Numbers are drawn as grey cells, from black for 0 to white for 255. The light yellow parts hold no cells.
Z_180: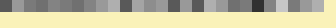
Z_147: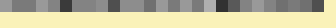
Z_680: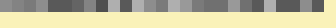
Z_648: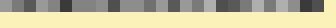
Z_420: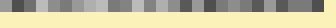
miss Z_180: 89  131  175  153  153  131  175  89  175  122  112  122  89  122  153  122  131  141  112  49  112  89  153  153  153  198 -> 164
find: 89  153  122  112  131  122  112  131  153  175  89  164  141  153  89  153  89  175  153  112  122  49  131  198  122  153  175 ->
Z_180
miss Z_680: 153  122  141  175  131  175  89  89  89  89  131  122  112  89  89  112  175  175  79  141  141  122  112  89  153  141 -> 100

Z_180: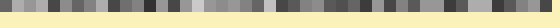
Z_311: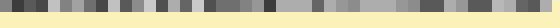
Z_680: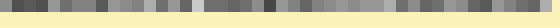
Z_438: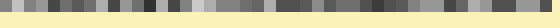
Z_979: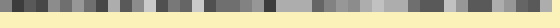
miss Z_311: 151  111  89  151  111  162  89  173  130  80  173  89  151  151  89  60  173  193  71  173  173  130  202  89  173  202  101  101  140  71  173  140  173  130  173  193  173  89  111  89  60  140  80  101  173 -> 184
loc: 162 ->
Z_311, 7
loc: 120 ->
Z_979, 15

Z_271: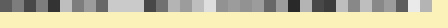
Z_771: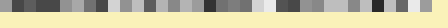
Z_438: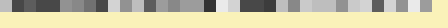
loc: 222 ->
Z_271, 18
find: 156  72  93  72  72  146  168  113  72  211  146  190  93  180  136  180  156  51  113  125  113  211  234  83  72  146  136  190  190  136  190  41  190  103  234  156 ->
Z_771
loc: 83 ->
Z_771, 24
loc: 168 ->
Z_771, 7

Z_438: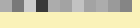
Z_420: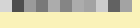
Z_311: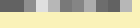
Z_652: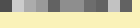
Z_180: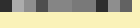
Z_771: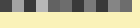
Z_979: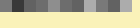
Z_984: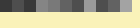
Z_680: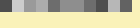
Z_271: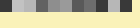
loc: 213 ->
Z_420, 1
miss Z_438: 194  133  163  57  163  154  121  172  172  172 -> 204
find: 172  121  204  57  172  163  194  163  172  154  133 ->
Z_438
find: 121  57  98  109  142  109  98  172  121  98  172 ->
Z_979
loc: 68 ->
Z_771, 1
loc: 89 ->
Z_271, 7

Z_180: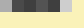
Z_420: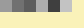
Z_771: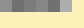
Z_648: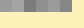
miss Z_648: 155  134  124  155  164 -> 143
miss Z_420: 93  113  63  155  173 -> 195
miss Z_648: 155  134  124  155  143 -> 164
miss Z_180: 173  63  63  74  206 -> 83
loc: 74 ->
Z_180, 2
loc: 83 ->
Z_180, 4

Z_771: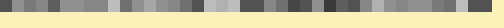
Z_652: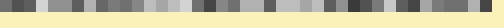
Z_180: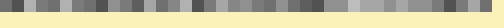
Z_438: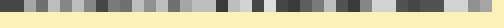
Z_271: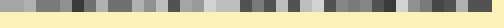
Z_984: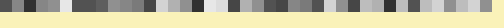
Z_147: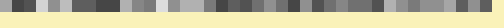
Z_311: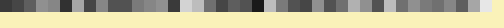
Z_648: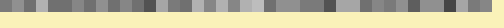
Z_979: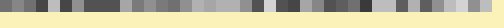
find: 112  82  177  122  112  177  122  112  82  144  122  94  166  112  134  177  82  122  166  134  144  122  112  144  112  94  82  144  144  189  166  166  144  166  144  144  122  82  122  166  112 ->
Z_180
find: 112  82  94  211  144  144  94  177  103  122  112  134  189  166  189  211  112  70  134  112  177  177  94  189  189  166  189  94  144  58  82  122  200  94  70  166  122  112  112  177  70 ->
Z_652
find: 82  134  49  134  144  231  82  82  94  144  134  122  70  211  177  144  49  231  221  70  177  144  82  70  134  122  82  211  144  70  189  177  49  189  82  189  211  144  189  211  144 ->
Z_984
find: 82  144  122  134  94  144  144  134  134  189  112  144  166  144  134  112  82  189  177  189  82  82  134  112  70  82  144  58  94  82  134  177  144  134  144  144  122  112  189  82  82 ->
Z_771
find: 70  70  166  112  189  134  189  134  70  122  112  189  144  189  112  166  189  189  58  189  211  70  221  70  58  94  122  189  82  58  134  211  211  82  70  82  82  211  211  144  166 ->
Z_438

